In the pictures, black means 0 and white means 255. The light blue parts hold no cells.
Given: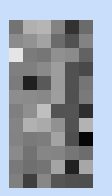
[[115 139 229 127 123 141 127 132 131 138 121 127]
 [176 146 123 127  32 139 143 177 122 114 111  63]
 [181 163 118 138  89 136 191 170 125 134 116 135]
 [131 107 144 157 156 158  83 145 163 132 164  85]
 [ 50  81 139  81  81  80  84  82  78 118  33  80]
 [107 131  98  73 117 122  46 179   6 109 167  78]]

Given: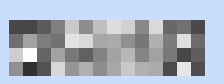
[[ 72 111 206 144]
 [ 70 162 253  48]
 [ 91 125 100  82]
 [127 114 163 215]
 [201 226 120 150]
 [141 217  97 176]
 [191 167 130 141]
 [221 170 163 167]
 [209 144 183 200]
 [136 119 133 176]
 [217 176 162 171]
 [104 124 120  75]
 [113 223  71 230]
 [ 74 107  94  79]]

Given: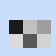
[[ 26 219]
 [192  88]
 [158 210]]

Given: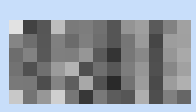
[[226 133 109 114 121 200]
 [ 66 110 130  80 120 116]
 [ 86  87  88 112  77 151]
 [189 128 127 155 132 207]
 [122 107 126 179  94 119]
 [125 127 150  79 168  55]
 [113 110  90 111  82 121]
 [ 85  85  52  87  41  92]
 [148 118 119 125 114  86]
 [159 154 136 150 156 174]
 [ 90  70  78  80  74  78]
 [130 157 150 135 156 128]
 [161 160 169 161 176 102]]

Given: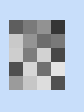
[[ 94 201 206  79 155]
 [122 148 125 214 198]
 [146 109 210 112 221]
 [ 53 121  71 228  81]]

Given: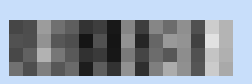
[[ 70  81  72 113]
 [ 77  78  97  78]
 [156 146 178 127]
 [112  87 119  87]
 [ 94  78  89 106]
 [ 51  21  49  29]
 [ 62  81  58  93]
 [ 24  21  23  50]
 [133 146 122 145]
 [ 62  38  69  47]
 [134 102 108 127]
 [108 153  87 172]
 [143 147 141 144]
 [ 80  65  81  85]
 [205 225 196 203]
 [180 180 176 169]]

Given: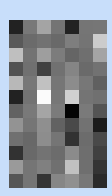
[[ 34  89 191  82 184  34  98 147 112  50 154  86]
 [120 107 115 112 119 115 121 117 104 105 117 117]
 [164 114 158  65 193 251 165 143 141 115 128  52]
 [116 105 124 113 118 119 123  98 117 108 112 134]
 [ 34 126 101 133 140 208   4  73  50 139 193 144]
 [117 116 111 106 119 116 122 114 108 110 111 119]
 [118 204 164 114  96 112  84  27  73  64  52  42]]

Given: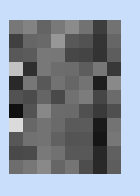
[[119  64  88 194  41  82  16 219  87  73 109]
 [131 102  91  47 119  75  83 103 113  75 119]
 [100 105 120 120  88 101 136 115 115 121 137]
 [121 151 119 109 114  73 107 106  97 113 102]
 [139  88  71 108 102 113 106  90  84  88 117]
 [114  82  68  93 115 124  80  91  85  88  77]
 [ 61  52  51 119  30  70  58  26  22  40  41]
 [114 102  93  56 137 107  79 115 119  96  93]]

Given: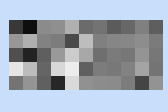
[[ 56 151  79 229 116]
 [ 14 175  34 188 148]
 [139 130  95 101  96]
 [143 124 153 216  39]
 [176  74 204 237 218]
 [107 189 168  96 145]
 [115 128 111 124 140]
 [ 91 134 123 120 139]
 [103 135 119 130 124]
 [128 141 148 164  69]
 [ 94 123 119 116 147]]
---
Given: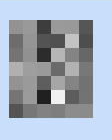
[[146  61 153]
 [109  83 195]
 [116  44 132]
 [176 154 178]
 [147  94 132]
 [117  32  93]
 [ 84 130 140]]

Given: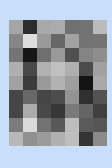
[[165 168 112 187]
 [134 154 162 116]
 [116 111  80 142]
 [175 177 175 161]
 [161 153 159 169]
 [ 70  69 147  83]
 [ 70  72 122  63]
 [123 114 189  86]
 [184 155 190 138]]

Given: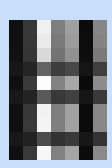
[[ 16 240 160 134]
 [ 16 234 155 131]
 [ 17 217 145 122]
 [ 23 100  72  64]
 [ 15 252 167 140]
 [ 24  89  65  58]
 [ 16 242 161 135]
 [ 15 244 162 136]
 [ 24  76  58  52]
 [ 15 247 164 138]]

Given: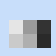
[[229  51]
 [202  42]]

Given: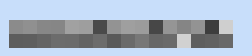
[[139 135 161  74 159  71 133  61]
 [ 93 100 107 108 106 103 209  97]]

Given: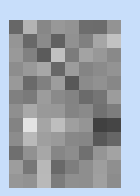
[[103 135 147 108]
 [149 139 145 166]
 [153  91 124 152]
 [141 167 156 139]
 [153 128  88 145]
 [128 156 131 117]
 [143 153 132 113]
 [131 165 159  64]
 [140 159 136  88]
 [111 167 141 149]
 [157 184 126 158]
 [150 185 143 160]]

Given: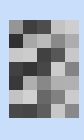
[[149  77 206]
 [ 49 186 173]
 [200  65 200]
 [ 65  71 131]
 [ 57 136 177]
 [195 104 203]
 [ 73  94 137]]

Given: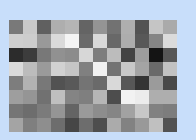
[[121  96 181 148 175 197]
 [207 153 244 217 173 133]
 [ 44 120 140 125  67  20]
 [218 154 197 241 200 106]
 [125 120  89 106  87 155]
 [158 113 132 182 242 174]
 [117 123 100 141 162 129]
 [164 142  70  78 130 192]]

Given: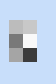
[[188]
 [121]
 [165]]
